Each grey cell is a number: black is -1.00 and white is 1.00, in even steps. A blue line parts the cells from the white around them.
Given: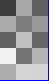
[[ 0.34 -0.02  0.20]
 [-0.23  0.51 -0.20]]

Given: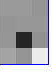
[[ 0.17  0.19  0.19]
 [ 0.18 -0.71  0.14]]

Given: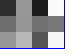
[[-0.14  0.18 -0.11]
 [ 0.19  0.45 -0.33]]

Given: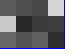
[[ 0.58 -0.69 -0.54]
 [-0.19 -0.35 -0.25]]

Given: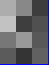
[[ 0.52 -0.51 -0.37]
 [-0.07  0.20 -0.32]]

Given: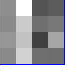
[[ 0.08  0.59 -0.13]
 [ 0.18  0.52 -0.50]]

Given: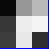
[[-0.57  0.86  0.91]
 [-0.52  0.81 -0.63]]

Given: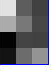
[[ 0.34 -0.06 -0.44]
 [-0.98 -0.47 -0.49]]

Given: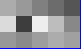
[[ 0.72 -0.53  0.87]
 [ 0.19  0.08  0.23]]
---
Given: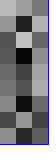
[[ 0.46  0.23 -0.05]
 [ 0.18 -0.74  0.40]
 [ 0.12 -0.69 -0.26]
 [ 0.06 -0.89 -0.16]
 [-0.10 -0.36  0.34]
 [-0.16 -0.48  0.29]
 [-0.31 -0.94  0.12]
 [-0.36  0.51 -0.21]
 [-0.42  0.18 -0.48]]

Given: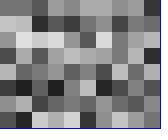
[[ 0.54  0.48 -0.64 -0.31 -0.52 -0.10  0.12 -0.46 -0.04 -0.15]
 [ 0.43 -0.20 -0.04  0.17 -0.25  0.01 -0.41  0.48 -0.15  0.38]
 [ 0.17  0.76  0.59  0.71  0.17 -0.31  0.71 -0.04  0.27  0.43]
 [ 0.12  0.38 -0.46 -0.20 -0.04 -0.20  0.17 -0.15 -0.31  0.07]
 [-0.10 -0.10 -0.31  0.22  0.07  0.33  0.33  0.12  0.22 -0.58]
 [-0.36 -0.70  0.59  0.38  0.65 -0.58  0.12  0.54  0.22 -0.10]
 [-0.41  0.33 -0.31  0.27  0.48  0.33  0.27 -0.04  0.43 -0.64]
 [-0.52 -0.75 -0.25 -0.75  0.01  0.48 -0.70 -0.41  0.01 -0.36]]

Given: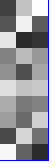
[[ 0.94 -0.23 -0.66]
 [ 0.79 -0.66 -0.60]
 [ 0.74  0.52  0.57]
 [ 0.35 -0.05  0.01]
 [ 0.24 -0.17  0.62]
 [ 0.13 -0.38  0.30]
 [ 0.01  0.46  0.19]
 [-0.33  0.89 -0.28]
 [-0.43  0.68 -0.11]
 [-0.49  0.52  0.99]]

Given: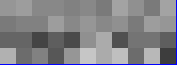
[[ 0.39 -0.15  0.01 -0.32  0.18  0.55  0.34  0.50 -0.15  0.44 -0.52]
 [ 0.18  0.23  0.07  0.07  0.01  0.07 -0.04  0.28  0.13 -0.04  0.28]
 [-0.04  0.01  0.01  0.23  0.07  0.18  0.07  0.13 -0.04  0.23  0.18]
 [-0.21 -0.21 -0.47 -0.26 -0.42  0.13  0.34 -0.37 -0.09 -0.09 -0.26]]

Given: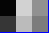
[[-0.58  0.47 -0.03]
 [-0.97  0.65  0.14]]

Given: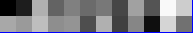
[[ 0.32  0.21  0.49  0.11  0.16 -0.39  0.38 -0.50  0.05 -0.88  0.67 -0.11]
 [-1.00 -0.77  0.38 -0.22  0.00 -0.16 -0.06 -0.45  0.26 -0.34  0.95  0.61]]
